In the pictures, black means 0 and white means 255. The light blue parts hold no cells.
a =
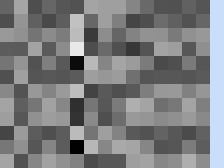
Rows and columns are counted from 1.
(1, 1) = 100
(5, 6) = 11
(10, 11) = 82
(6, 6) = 91
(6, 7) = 158
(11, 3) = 86
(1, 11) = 105
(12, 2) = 81
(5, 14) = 122
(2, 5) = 93
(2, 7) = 103
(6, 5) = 85
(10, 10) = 89
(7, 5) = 154
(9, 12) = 139
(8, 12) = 111
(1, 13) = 81
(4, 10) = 55
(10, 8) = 159
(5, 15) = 86
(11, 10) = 165
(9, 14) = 154
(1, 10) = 133
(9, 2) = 87
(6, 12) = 87
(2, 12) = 108
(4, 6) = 232
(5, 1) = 117
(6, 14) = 85
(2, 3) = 96
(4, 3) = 163
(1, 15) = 85
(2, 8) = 159
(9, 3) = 145
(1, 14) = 97
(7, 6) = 189
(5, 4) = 127
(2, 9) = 127

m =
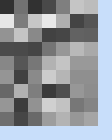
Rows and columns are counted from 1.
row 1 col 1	49
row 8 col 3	146
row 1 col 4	73
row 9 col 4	157
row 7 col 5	78
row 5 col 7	153
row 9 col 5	179
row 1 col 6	197
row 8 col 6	119
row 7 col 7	141
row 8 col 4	208
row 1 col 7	188
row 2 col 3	199
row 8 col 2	60
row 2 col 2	124
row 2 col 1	230
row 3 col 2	196
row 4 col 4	117
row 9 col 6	151

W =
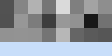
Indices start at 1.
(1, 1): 82
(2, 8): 114
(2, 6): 146
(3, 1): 146
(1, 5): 218
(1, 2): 133
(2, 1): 81

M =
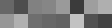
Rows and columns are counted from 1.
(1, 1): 103
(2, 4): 103
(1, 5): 154
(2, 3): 110
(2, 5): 98

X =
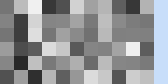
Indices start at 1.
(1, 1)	117
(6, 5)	95
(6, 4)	181
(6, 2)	157
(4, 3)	92
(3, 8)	185
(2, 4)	133
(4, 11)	93
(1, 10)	55
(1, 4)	56
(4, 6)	89
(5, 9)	134
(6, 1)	81
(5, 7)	107
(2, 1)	131
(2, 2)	62
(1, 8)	181
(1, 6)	210
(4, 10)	239
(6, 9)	85
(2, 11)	119

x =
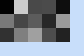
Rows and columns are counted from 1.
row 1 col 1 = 2
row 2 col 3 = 92
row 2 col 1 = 121

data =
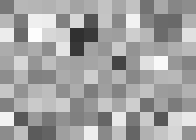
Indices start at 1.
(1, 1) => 120
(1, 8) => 195
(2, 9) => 136
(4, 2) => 158
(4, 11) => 165
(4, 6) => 55
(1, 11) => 114
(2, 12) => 106
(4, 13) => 174
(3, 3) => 253
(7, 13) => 154
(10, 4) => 99
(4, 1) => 172
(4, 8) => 149
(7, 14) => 177
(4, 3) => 172
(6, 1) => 141
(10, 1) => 140
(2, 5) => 128
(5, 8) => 171
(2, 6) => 215
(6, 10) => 136
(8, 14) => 149
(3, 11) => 183
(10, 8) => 137
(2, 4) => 237
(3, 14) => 225
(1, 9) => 168
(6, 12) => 182
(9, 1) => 242
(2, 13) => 105
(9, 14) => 233
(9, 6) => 128
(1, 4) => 178
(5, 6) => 161
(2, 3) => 239

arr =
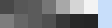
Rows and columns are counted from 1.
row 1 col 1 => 72
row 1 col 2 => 87
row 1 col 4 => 118
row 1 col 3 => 91
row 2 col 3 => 91

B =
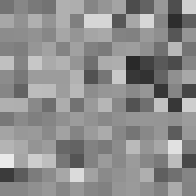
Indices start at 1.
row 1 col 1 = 115
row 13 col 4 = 140
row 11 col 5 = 103
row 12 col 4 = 190
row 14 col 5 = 134
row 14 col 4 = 152
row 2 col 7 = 214
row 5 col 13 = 75
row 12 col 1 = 234
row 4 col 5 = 131
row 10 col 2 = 152
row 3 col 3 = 146
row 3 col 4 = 135
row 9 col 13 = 145
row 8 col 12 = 194
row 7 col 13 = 133
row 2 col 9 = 87
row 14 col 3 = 144
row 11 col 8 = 122
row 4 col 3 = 150
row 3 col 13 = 86
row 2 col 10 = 167
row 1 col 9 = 164
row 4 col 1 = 130
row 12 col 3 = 206
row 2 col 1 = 167
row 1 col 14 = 207
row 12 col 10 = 155
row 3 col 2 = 141
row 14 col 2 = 135
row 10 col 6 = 132
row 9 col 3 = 127
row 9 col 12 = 149
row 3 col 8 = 169
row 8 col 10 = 82
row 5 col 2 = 132

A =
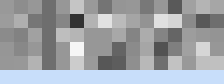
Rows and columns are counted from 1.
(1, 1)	153
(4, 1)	150
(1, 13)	89
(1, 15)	180
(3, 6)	181
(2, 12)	224
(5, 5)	151
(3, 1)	139
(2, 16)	110
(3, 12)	132
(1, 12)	151
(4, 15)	214
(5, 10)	143
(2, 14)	138
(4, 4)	110
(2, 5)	134
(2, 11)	147
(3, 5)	190
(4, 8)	151
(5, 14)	153

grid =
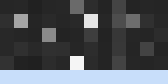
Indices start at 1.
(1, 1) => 38
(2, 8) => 39
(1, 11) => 38
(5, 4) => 44
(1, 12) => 37
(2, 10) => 109
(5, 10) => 38
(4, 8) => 36
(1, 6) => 106
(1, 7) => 45
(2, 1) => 47
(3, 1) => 40
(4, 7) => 45
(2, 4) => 42
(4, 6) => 38
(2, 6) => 41
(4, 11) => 67
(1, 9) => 68
